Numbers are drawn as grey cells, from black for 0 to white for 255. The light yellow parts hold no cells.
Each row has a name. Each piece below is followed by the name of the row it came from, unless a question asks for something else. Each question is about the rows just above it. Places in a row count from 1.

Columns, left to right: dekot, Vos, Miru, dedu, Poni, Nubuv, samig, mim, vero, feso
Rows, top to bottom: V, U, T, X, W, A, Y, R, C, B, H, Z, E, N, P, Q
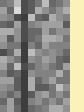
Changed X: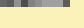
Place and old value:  3, [160]
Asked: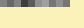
N
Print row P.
[104 160  92  61 130 144 118 144 118 160]
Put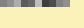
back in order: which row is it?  T
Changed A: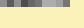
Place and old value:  1, [160]
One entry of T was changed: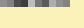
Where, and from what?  6, [104]

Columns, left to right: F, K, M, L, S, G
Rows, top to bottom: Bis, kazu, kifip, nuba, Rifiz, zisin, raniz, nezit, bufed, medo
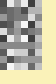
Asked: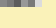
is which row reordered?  Rifiz
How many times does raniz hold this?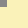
5
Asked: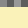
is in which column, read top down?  F
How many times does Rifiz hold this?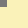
2
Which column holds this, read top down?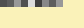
F
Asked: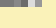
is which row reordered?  kifip

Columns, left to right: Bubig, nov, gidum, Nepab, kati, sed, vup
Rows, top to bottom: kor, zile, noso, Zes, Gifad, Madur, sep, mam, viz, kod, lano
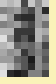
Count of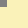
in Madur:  1
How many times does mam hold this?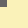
2
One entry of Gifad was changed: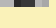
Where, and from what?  3, [56]
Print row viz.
[156 156 101  86  27 143  86]
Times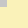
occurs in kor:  4
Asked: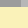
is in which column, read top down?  sed
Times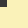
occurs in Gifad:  3

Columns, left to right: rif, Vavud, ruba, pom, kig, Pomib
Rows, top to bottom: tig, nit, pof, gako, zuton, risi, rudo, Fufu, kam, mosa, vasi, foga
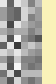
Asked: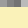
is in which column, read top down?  kig
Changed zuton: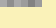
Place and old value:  4, [170]
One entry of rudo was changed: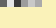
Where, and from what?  4, [170]

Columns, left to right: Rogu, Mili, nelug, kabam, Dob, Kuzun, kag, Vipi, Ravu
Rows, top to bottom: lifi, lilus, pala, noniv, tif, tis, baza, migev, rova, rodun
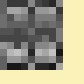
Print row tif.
[ 82  82  69  82 110  69  69  69 123]
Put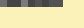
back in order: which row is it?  tif
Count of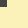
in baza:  3

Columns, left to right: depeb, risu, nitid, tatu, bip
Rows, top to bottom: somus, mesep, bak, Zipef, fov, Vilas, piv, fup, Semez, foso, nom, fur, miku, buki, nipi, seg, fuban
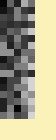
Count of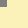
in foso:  2
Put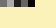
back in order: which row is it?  somus
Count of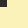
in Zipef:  2
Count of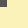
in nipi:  1
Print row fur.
[ 19  69  69 172 212]

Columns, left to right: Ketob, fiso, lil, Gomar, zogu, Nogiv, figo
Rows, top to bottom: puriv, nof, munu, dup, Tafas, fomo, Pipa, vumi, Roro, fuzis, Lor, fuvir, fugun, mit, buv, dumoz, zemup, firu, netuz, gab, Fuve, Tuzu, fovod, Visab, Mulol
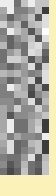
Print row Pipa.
[183 100 127 113 208 222 153]
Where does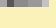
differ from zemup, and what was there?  6, [167]
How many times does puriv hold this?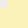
3
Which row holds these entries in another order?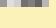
Pipa

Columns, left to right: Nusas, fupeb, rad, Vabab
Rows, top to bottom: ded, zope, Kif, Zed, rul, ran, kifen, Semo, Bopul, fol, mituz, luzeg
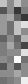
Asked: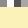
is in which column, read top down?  rad
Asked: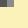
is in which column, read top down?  Nusas
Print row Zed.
[153 113 194 223]
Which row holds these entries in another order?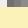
luzeg
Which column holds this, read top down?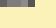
Nusas
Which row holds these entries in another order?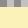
ded

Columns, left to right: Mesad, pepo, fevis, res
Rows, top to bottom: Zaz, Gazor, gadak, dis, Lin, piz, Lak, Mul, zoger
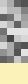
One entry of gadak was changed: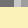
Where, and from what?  1, [98]
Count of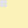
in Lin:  3
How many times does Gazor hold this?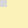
1

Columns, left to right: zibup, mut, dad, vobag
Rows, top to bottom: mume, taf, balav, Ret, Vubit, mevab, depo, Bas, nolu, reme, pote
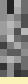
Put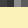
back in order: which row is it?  pote
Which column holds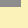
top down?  zibup
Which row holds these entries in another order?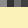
reme
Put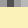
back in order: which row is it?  Ret

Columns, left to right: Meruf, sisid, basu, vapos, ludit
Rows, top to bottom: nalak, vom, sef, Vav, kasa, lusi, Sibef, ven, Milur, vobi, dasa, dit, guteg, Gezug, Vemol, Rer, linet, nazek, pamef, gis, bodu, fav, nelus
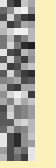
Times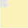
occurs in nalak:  1
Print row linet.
[ 90 212 119 132 156]
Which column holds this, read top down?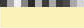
vapos

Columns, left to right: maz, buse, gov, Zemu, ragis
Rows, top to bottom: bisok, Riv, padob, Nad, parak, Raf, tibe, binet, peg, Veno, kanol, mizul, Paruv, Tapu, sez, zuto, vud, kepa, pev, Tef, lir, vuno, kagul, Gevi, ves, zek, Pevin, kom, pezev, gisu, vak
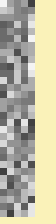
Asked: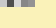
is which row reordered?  Pevin
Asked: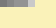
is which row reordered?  vuno
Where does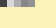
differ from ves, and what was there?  3, [160]

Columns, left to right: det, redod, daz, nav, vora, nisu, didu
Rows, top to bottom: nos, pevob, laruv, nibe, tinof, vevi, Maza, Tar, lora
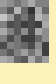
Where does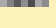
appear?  tinof
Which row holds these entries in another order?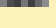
vevi
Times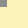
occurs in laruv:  0
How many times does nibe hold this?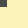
2

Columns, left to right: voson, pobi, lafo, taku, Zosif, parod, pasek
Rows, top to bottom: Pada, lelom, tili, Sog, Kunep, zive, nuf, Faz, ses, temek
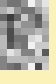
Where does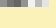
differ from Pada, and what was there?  3, [116]
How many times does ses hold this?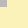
5
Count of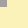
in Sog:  2
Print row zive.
[186  77 116 116 214 228 161]
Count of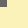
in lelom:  0

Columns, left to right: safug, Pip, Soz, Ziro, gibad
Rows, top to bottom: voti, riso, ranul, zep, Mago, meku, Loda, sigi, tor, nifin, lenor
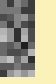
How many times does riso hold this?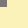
3
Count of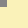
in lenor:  0
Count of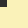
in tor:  1
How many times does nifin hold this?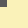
4
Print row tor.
[164 192 105 164  47]

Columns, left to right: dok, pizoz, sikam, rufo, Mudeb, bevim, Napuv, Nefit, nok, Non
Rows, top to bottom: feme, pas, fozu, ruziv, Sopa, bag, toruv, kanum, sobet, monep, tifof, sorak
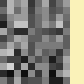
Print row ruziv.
[ 29 123 194 194  81 109 155 123 194  94]
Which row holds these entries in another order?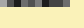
sobet
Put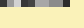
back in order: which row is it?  monep

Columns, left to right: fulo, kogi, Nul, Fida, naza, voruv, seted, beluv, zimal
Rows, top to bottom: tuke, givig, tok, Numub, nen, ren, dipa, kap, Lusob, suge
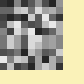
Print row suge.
[ 77 190  65  89  38 161 204 174  52]
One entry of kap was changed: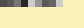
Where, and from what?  5, [190]

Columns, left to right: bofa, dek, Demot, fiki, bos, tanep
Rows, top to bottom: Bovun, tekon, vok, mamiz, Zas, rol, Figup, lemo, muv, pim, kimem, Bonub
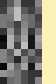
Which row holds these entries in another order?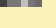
vok
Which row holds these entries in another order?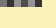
Zas
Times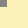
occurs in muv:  2
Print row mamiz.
[119 106  65 133 106  78]
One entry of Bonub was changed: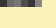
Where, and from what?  1, [38]
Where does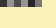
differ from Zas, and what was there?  5, [53]

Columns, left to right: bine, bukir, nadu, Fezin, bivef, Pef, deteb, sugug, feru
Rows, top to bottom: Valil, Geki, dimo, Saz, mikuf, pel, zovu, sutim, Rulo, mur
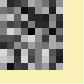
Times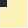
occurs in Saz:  4
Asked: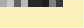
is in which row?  dimo
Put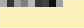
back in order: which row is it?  mur
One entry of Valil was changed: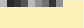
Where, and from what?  5, [171]

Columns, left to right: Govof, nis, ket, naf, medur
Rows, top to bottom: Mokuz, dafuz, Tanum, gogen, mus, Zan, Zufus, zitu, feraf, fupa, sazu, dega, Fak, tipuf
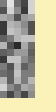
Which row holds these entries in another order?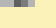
dega
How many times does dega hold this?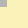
3
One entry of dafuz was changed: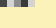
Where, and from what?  1, [82]

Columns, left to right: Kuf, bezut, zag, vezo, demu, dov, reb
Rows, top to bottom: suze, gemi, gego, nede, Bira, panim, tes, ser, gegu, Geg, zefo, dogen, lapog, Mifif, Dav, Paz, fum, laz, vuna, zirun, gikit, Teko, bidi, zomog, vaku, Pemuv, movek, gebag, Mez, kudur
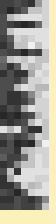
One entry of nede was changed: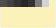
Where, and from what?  6, [107]
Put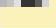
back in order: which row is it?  movek
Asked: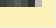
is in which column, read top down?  vezo
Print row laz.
[ 65  51  65  77 184 224 196]
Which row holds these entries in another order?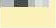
lapog
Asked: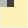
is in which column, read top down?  bezut

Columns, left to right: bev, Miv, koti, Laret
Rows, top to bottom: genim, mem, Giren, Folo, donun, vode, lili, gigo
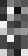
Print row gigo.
[212 100  30 228]
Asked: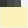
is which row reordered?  vode

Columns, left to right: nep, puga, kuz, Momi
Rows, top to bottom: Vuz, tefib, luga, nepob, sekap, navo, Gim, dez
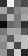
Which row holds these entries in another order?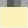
sekap
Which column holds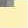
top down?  nep
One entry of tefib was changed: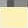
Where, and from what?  4, [151]
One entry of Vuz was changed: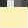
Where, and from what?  2, [239]
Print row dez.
[151  62 207  35]

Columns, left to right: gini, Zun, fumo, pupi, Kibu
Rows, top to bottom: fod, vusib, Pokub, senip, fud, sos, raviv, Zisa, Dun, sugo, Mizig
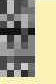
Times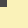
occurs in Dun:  4
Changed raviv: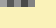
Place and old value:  4, [88]
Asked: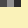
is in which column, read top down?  fumo
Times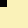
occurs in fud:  0
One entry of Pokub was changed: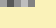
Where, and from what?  4, [176]
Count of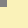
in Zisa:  3
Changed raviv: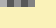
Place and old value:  1, [161]

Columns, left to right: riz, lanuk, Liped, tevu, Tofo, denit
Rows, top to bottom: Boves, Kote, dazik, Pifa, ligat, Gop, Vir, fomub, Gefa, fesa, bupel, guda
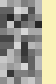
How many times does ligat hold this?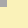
3
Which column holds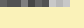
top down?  riz
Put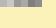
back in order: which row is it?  Boves

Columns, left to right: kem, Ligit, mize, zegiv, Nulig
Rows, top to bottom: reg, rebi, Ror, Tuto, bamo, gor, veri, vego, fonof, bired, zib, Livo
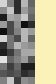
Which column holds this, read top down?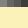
mize
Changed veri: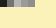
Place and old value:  1, [45]
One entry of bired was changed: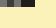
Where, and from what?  3, [101]
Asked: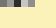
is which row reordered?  rebi
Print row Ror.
[ 30 168 155 198 101]
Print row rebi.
[142 198  45 155 116]
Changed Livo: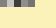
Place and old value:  5, [129]

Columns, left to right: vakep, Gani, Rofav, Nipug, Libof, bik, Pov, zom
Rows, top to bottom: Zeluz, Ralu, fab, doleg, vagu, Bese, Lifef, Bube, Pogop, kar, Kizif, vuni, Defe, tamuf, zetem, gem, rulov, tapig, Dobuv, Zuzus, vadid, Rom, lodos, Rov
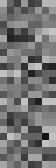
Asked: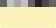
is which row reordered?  Kizif
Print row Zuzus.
[ 75 194 165 100 100 100  18 194]
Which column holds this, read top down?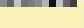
Pov
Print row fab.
[126 100 114 126 126 114 139 114]
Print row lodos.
[ 87 114 139  62 165 165  62  75]
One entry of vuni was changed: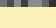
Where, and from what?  4, [75]

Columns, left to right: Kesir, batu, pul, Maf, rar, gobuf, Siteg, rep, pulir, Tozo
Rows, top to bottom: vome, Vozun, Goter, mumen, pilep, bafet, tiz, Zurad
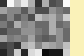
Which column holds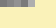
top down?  Maf
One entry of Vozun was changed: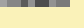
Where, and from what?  10, [106]
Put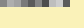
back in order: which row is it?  Goter
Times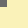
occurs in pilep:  4

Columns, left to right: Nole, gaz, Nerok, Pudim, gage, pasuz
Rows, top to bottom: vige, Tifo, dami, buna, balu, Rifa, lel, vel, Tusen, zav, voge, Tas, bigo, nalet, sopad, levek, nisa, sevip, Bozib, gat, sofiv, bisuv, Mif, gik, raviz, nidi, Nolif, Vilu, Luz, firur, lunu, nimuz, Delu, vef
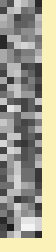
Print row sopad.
[198  96  80  68  96 198]
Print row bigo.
[ 68 185 198 125 111  55]
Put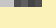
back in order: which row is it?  gat
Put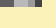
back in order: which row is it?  dami
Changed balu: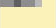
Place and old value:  3, [111]
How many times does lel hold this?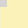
1

